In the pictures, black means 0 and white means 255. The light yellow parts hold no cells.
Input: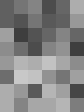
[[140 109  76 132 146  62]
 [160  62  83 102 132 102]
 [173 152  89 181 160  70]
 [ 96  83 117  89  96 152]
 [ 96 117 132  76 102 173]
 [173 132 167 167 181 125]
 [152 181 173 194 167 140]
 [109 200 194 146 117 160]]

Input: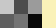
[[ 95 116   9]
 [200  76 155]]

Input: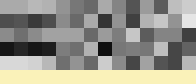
[[ 22  38  22  30 125 111 178  16 119 125 119 190  70  98]
 [ 78  84  58  78 139 105 170  52 147  64 178 198 147 229]
 [139 111 139 162 162 162 105 155 125 198  92 132 132  64]
 [170 170 184 178 147 119 105 170 132  84 155  92 190 204]
 [216 216 210 184 111 147 105 204 139  70 162  84  70 184]]

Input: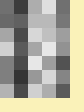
[[127  52 152 215 133]
 [208  90 166 231 146]
 [112  60 173 223 112]
 [105  97 185 185 119]
 [179  74 208 173  90]
 [166  74 215 192 158]
 [127  74 231 158  82]]

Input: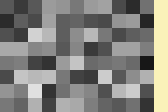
[[120 126  66  51 155 196 106 113 120 106  23]
 [ 43  94  74 162  94 100  80  74 148 155  37]
 [ 88  58  88 155 148 120 155 162  74  43 113]
 [169 169 134 141  88 134  58  80 162 162 126]
 [120 100 177  66 177 169 126 100  88 113  51]
 [ 74 196 184 190 120  66  58 204  88 141 177]
 [ 80  58 210 184  94 141 184 120  74  94 106]
 [148 126 224  51 113 148 134  80 184 204  80]]

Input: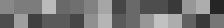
[[ 77 159  63  90  90  70 144 181  90 105 151 193 173  97  57 118]
 [136 124 124 187 105 111 130 166  70 105  77  77  57 151 173  37]]

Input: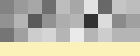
[[146 181  90 146 173 181  50 220 138 160]
 [131 154 167 110 189 167 226 104 197 189]
 [117 160 205 213 181 234 181 205 181 181]]

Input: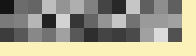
[[ 20 108 101 190 148 175 129  68  40 198  95 142  95]
 [ 60  88 136 114 161  88  46  68  60  74 161 219  81]
 [122 129 182  34 211  54 101 148 198 114 154 154 161]]

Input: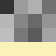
[[190 120  90 163]
 [183 134 105 148]
 [ 51 156 176 113]]
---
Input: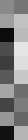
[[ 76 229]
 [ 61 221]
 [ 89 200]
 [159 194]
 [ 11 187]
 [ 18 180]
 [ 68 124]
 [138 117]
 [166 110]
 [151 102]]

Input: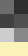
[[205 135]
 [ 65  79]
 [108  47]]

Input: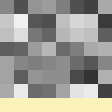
[[199 240  86  80 191 215 207  58]
 [169 234 107 113 163 227 234  65]
 [191 221 119 100 183 199 191  94]
 [163 134 126 134 142 107  86 134]
 [ 94 100 156 183 107 126 169 177]
 [163  94 148 142 142  73  51 177]
 [134  80 148 156 126  80  65 169]]

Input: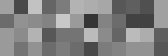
[[108 146 139 131 200 154  53 131 108  66  66 161]
 [154 139 179  87 116 116 187 139 101 187 173  95]
 [154 116 146 108 124 108  73 124 131 146 146  87]
 [161  73 194 101 124 179 173 167  87  95  80 161]]

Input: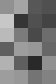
[[145 165  87  80]
 [ 95 157 151 103]
 [157 151 116 130]
 [186 123  73 109]
 [178  95  41 145]
 [199  53  80  67]]

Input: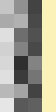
[[170 177  73]
 [184 164  67]
 [197 145  67]
 [209 131  73]
 [223 110  81]
 [230  89  96]
 [223  59 117]
 [215  47 131]]

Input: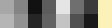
[[181 146  37  98 196  80  25]
 [167 132  17  92 229 111  59]]

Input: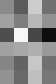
[[ 78 246  71  14]
 [161 168 176 154]
 [161 126 184 146]
 [146 105 191 119]
 [133  99 199 113]
 [139  91 205 113]]

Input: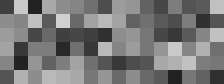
[[ 64 201  34 169 141 133 112  77 156 149  98  71 125  84  90 193]
 [ 84 177 141 185 177 169 119 149 105 141 105  90  34 119  98  48]
 [156 141  71 105  64  71  64  48 141 149 119  71  56  90 133 193]
 [141 133 193  90 208 105 163 185 163  98 112  90  77 125  48  84]
 [163  56 125 125  40 112  56 185 133 156 119 149 201 133 177 112]
 [133  34 149  98 125 163 112  84  56  77  84 169 177 193 125 119]]
